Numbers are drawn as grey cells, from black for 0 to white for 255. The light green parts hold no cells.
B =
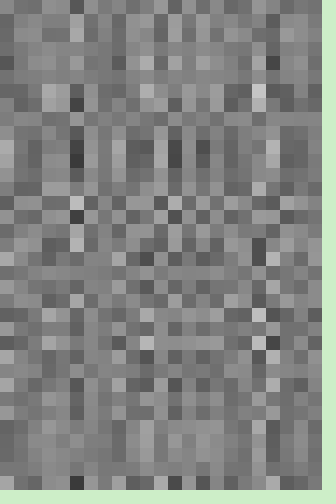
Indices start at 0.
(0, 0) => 136
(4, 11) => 105
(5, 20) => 132
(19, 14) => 133
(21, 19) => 123
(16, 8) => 102
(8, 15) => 114
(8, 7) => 129
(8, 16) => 137
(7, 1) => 99
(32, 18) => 155
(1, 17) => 121
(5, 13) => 129
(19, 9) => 132
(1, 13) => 120
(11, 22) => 122
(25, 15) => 115
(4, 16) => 129
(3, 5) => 133
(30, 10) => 160
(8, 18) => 110
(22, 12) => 133
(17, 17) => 143
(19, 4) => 135
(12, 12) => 99
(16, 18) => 124
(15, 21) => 106
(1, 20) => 138
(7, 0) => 130
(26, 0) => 133
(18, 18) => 79
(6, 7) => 109
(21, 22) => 139
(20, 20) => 120
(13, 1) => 100
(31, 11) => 120
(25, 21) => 111
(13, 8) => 126
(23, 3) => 126
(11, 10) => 102

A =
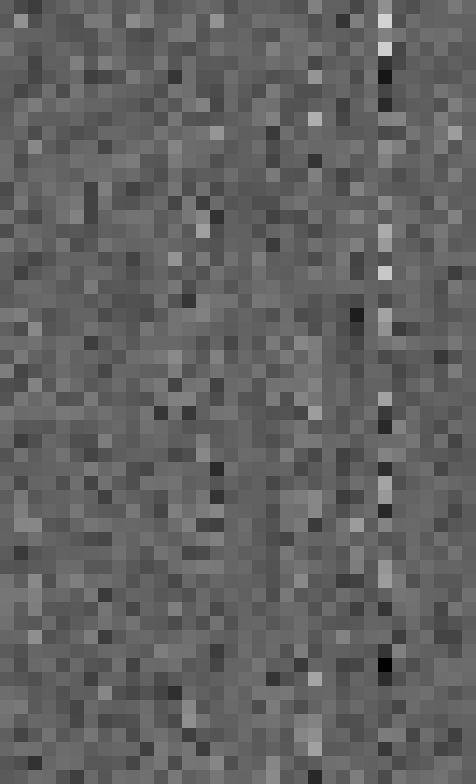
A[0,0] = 95
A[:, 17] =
[99, 94, 102, 103, 101, 97, 91, 85, 100, 95, 96, 96, 94, 85, 90, 90, 97, 97, 96, 93, 100, 90, 101, 99, 100, 105, 98, 109, 85, 96, 103, 103, 107, 99, 91, 97, 99, 109, 106, 94, 106, 98, 96, 101, 102, 106, 109, 101, 109, 98, 101, 105, 107, 98, 102, 101]
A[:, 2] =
[60, 79, 98, 84, 68, 70, 84, 124, 95, 76, 136, 99, 106, 96, 89, 74, 103, 110, 70, 88, 107, 104, 98, 137, 113, 99, 84, 131, 104, 109, 89, 78, 93, 96, 101, 87, 97, 135, 112, 85, 91, 137, 128, 126, 87, 143, 102, 105, 80, 90, 90, 104, 88, 111, 50, 109]
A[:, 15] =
[100, 147, 98, 114, 91, 85, 76, 71, 86, 149, 105, 79, 92, 74, 107, 50, 78, 83, 82, 113, 104, 114, 109, 96, 101, 129, 114, 66, 76, 115, 88, 91, 102, 42, 85, 51, 134, 64, 129, 96, 121, 103, 92, 73, 114, 98, 60, 69, 96, 89, 96, 97, 84, 111, 134, 118]
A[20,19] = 110
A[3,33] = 92
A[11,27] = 129
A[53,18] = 90
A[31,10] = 102
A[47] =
[104, 77, 105, 109, 78, 105, 85, 82, 113, 66, 106, 105, 112, 87, 93, 69, 101, 101, 117, 93, 96, 58, 101, 98, 67, 70, 99, 1, 97, 78, 94, 113, 107, 108]
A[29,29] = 109
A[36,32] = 71
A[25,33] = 96
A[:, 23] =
[96, 97, 96, 107, 92, 103, 94, 101, 105, 101, 104, 103, 89, 95, 97, 90, 92, 100, 95, 104, 102, 95, 91, 104, 96, 95, 97, 97, 99, 102, 95, 103, 106, 101, 99, 110, 97, 92, 100, 97, 99, 93, 85, 110, 87, 102, 98, 98, 103, 104, 111, 103, 98, 90, 111, 107]
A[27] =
[79, 75, 131, 87, 120, 106, 88, 96, 108, 90, 112, 121, 67, 114, 118, 66, 106, 109, 85, 113, 114, 113, 130, 97, 107, 87, 99, 99, 79, 100, 113, 85, 95, 99]
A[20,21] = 101
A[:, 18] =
[96, 111, 88, 94, 100, 92, 78, 114, 114, 96, 109, 99, 91, 87, 79, 96, 79, 101, 125, 112, 107, 118, 93, 96, 84, 95, 115, 85, 83, 89, 87, 88, 105, 96, 97, 97, 96, 89, 92, 97, 88, 95, 108, 86, 103, 96, 97, 117, 106, 117, 77, 112, 89, 90, 96, 114]
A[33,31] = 71
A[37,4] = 83
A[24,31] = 100
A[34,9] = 79
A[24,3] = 100
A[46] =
[91, 82, 102, 99, 98, 89, 92, 104, 105, 97, 91, 126, 115, 114, 94, 60, 89, 109, 97, 107, 82, 125, 78, 98, 96, 93, 88, 54, 129, 103, 97, 96, 79, 106]
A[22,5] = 100
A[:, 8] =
[90, 86, 101, 104, 110, 83, 101, 93, 94, 104, 97, 119, 101, 88, 84, 110, 94, 104, 92, 93, 89, 78, 87, 96, 103, 84, 103, 108, 95, 102, 105, 95, 94, 113, 91, 105, 89, 103, 107, 113, 101, 103, 90, 97, 102, 89, 105, 113, 100, 80, 95, 79, 110, 103, 91, 110]
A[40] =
[85, 83, 91, 93, 107, 107, 87, 87, 101, 89, 78, 86, 108, 115, 122, 121, 102, 106, 88, 83, 109, 116, 107, 99, 90, 125, 88, 149, 106, 99, 109, 100, 101, 98]
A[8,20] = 83
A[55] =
[90, 94, 109, 107, 82, 63, 105, 86, 110, 107, 112, 87, 120, 95, 102, 118, 102, 101, 114, 138, 89, 98, 40, 107, 90, 126, 96, 75, 116, 104, 109, 114, 102, 93]
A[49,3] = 95
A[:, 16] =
[80, 97, 96, 102, 88, 110, 104, 105, 94, 102, 88, 94, 109, 95, 85, 97, 97, 100, 113, 97, 85, 114, 93, 92, 71, 87, 102, 106, 108, 117, 97, 98, 93, 112, 99, 86, 101, 99, 101, 103, 102, 96, 104, 94, 82, 94, 89, 101, 101, 108, 106, 96, 94, 107, 79, 102]
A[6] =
[94, 70, 84, 111, 77, 117, 94, 111, 101, 97, 94, 80, 116, 111, 82, 76, 104, 91, 78, 122, 98, 80, 80, 94, 103, 90, 105, 69, 89, 102, 93, 116, 105, 95]
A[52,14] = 89
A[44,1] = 90
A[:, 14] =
[107, 89, 85, 95, 90, 85, 82, 130, 81, 116, 107, 104, 93, 112, 62, 134, 159, 87, 121, 82, 101, 125, 129, 104, 80, 89, 100, 118, 96, 96, 89, 124, 136, 101, 99, 117, 123, 70, 119, 74, 122, 90, 106, 107, 79, 107, 94, 93, 90, 96, 84, 115, 89, 60, 116, 102]
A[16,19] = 101
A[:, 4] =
[97, 84, 86, 103, 96, 97, 77, 114, 94, 88, 81, 99, 99, 103, 112, 113, 85, 116, 100, 107, 91, 97, 91, 91, 109, 112, 107, 120, 83, 120, 103, 98, 114, 102, 79, 99, 97, 83, 96, 98, 107, 114, 105, 87, 79, 90, 98, 78, 103, 81, 84, 96, 87, 108, 110, 82]
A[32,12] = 70
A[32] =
[83, 113, 93, 100, 114, 90, 68, 82, 94, 98, 99, 95, 70, 78, 136, 102, 93, 107, 105, 92, 123, 90, 72, 106, 65, 77, 100, 131, 122, 97, 91, 90, 84, 90]

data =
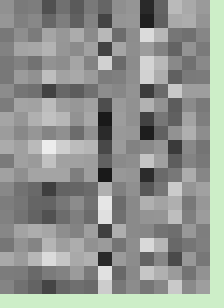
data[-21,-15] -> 145
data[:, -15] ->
[145, 150, 120, 130, 120, 120, 140, 124, 165, 156, 171, 122, 161, 136, 125, 129, 135, 118, 169, 124, 132]
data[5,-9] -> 155
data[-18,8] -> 165
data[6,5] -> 92
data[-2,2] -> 105
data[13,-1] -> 161
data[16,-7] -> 174
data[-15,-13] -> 112
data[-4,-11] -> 158
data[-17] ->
[120, 130, 114, 146, 141, 165, 131, 209, 106, 140, 212, 184, 137, 112, 137]
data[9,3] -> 132
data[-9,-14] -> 143
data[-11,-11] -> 207
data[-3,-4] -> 134
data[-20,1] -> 128
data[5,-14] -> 155
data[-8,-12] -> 63
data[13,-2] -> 149
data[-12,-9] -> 144
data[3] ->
[130, 164, 167, 179, 150, 139, 161, 66, 165, 142, 156, 130, 99, 147, 122]
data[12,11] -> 106
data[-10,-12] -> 193
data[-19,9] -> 141
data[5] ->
[120, 155, 145, 190, 162, 169, 155, 124, 127, 143, 210, 173, 96, 122, 123]
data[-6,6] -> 107
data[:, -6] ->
[149, 151, 141, 142, 140, 143, 147, 145, 144, 151, 130, 142, 149, 144, 137, 138, 138, 142, 140, 137, 140]
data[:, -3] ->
[186, 169, 118, 99, 137, 96, 200, 92, 96, 146, 58, 93, 120, 203, 175, 190, 110, 104, 74, 155, 201]
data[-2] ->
[124, 123, 105, 123, 130, 155, 121, 225, 104, 137, 198, 176, 155, 115, 146]
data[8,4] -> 183
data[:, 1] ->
[122, 128, 142, 164, 130, 155, 117, 164, 150, 136, 160, 160, 143, 114, 118, 115, 163, 147, 155, 123, 113]

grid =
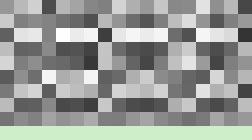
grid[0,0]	151
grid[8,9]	149
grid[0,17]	71
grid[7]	[187, 93, 95, 136, 73, 78, 62, 200, 99, 76, 71, 83, 174, 200, 93, 74, 98, 189]
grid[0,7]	128
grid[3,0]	189
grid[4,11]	125
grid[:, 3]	[77, 131, 131, 138, 110, 243, 93, 136, 163]
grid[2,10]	235
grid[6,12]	117
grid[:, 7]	[128, 184, 62, 196, 195, 96, 103, 200, 126]
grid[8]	[116, 139, 129, 163, 146, 154, 171, 126, 125, 149, 164, 137, 126, 113, 122, 165, 139, 152]
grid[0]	[151, 185, 208, 77, 182, 164, 134, 128, 211, 175, 152, 198, 136, 138, 226, 143, 184, 71]
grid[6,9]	197
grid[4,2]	142
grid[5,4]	173
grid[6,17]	66
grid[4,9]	100
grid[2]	[96, 227, 232, 131, 254, 235, 244, 62, 231, 245, 235, 245, 109, 81, 245, 229, 218, 52]
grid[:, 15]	[143, 86, 229, 77, 69, 214, 177, 74, 165]
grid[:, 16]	[184, 128, 218, 103, 127, 137, 193, 98, 139]
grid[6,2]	212
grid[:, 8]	[211, 148, 231, 107, 153, 106, 211, 99, 125]
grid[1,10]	85
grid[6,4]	203
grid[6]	[121, 196, 212, 93, 203, 189, 174, 103, 211, 197, 185, 210, 117, 103, 225, 177, 193, 66]
